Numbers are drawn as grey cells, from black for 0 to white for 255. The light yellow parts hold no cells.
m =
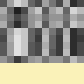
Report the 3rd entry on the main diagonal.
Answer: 73
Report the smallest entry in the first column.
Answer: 73
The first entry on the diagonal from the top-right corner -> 73
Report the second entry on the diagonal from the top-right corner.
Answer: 213
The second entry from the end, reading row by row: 186
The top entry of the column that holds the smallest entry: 213
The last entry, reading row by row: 148
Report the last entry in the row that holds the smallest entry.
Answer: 186
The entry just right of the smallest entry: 73
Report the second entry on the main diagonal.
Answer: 101
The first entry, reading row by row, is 89
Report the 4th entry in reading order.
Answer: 186
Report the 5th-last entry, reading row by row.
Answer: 148
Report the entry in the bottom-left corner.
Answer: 148
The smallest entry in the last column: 58
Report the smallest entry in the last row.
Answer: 58
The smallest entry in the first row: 45

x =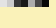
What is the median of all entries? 71
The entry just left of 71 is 172

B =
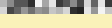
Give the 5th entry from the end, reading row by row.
35
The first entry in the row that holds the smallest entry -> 213
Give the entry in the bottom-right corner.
197
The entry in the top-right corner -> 59
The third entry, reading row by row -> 86
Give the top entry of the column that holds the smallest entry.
71
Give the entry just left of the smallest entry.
47

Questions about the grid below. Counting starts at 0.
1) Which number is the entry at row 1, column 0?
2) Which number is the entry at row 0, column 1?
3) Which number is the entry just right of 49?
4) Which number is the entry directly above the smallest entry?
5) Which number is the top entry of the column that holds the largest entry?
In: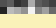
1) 35
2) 93
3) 64
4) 80
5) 171

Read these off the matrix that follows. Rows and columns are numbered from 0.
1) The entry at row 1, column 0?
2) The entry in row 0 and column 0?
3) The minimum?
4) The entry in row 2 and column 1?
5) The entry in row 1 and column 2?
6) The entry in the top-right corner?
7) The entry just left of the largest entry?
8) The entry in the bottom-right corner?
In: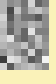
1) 181
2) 181
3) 61
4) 89
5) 195
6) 127
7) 115
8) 139

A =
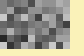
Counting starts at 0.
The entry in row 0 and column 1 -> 104
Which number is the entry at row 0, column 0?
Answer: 131
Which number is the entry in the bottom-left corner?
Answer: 201
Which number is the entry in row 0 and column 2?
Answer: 119
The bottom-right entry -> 189
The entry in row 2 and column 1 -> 78
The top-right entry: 161
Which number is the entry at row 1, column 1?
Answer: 161
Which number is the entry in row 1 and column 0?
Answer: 131
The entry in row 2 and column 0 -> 201
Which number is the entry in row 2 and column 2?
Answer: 131

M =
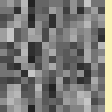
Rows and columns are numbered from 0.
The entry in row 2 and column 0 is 74
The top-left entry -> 132
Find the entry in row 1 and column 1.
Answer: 116
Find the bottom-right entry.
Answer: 145
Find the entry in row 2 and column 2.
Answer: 158
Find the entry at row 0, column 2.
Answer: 116
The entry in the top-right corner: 116
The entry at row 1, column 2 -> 47
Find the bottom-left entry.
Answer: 89
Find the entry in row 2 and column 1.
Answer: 89
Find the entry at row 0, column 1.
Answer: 158
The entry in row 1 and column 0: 116

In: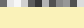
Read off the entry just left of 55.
93
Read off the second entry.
232
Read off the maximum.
247
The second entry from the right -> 81
